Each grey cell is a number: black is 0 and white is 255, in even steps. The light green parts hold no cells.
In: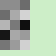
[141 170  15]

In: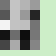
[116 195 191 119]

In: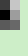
[ 60 157]

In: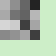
[180 115  63  62]

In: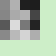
[137 170 120 174]

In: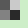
[88 41]
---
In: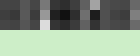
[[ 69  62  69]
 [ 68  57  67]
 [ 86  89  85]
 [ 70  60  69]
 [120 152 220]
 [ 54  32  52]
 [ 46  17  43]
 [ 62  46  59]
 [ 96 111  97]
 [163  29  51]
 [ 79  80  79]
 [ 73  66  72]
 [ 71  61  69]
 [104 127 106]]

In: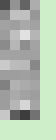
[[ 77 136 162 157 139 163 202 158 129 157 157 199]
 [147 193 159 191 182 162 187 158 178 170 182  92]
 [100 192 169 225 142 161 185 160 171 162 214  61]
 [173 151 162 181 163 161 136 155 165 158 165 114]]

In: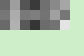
[[105 119 105]
 [158 172 177]
 [ 84 121  88]
 [ 58 126  53]
 [112 115 108]
 [137 160 114]
 [166 118 228]]

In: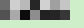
[[108  82]
 [207 169]
 [185  12]
 [ 38 141]
 [209  33]
 [160  37]
 [197  55]]

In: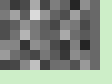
[[105 122  79  78 134 155  67]
 [ 57 162  95 113 133 110  71]
 [ 74  92 145 180  51  88 135]
 [170 218 120 121 143  71 192]
 [ 69 148  94  96 126 119  63]
 [126  99  71  99  74  90 110]
 [ 99  78 133 169  50  55 112]
 [ 37 160 120 109 128 140  82]
 [143  96  73  90  36 115 153]
 [105 104 105 104 105 104 105]]

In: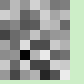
[[129 207 116  67 165 140 201 152]
 [186 186 134 107 107 147 103  71]
 [150  97  85 126 221   4 215 149]
 [210 126  91 194  76 181  68 178]
 [171 208 193 126  76 233  67  37]
 [120 165 183 151 202  98 210  82]
 [126 189 103 155 178 113 202 235]]
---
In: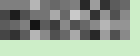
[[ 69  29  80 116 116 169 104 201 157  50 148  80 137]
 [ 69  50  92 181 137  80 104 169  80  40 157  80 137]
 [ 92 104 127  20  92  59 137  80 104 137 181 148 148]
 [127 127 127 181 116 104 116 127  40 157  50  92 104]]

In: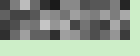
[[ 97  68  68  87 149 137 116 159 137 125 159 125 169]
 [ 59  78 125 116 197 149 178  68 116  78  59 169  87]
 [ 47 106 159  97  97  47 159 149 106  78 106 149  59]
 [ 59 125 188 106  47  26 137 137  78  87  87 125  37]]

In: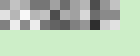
[[225 182 248 182 194  77 173 161 215 109 138 138]
 [150 194 173 118 118 161 109 161 182  77 150 194]
 [128 236 138 236 118  99  89 128 150  46 206 225]]

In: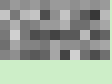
[[196 120 185 196  77 143 196 131  89  55 185]
 [131 143 100  89 100 166  67 208 111  77 111]
 [131 154 143 154 131 154 154 143 154 143 154]
 [111 166 131 131 120 166 143 143 131 154 166]
 [131 176 120 131 154 154 176 111 111 143 166]
 [120 208 120  77  89  67  89  89 185  77 100]]

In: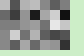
[[105  61 148  27 167 207  17]
 [189  83 179 189 136  94 126]
 [136  94 167 105 157 148  50]
 [126 126 148 157 114 231 198]
 [136 207 114 179  94  71  83]]

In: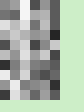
[[115 103 245 170 179  91]
 [ 48 126 189 126 115  91]
 [235 137 212 103  79 103]
 [189 148 223 158 201  70]
 [137 158 245  79 148  91]
 [ 79 179 212  70 137 201]
 [223 189 223 115 189  91]
 [170 201 179 148 158  37]
 [ 59 223 170 103 158  91]
 [148 235 126 137 148  48]]

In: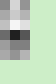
[[107  32  86]
 [157 128 128]
 [169 148 180]
 [169 202 180]
 [137 213 148]
 [192 245 224]]

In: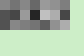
[[ 82  71 154  37 192 173  71]
 [135 116 135 104 154 145 126]
 [ 82 135 126 116  94 145 173]]

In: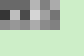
[[105 105 105 181 129 171]
 [139 151 139 171 139 129]
 [ 53 190  75 213 160 117]]
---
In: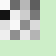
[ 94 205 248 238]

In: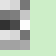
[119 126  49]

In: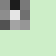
[121 229  82]

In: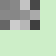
[ 72 146 204]

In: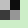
[13 58]

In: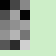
[136 163 125]

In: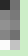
[113 132]
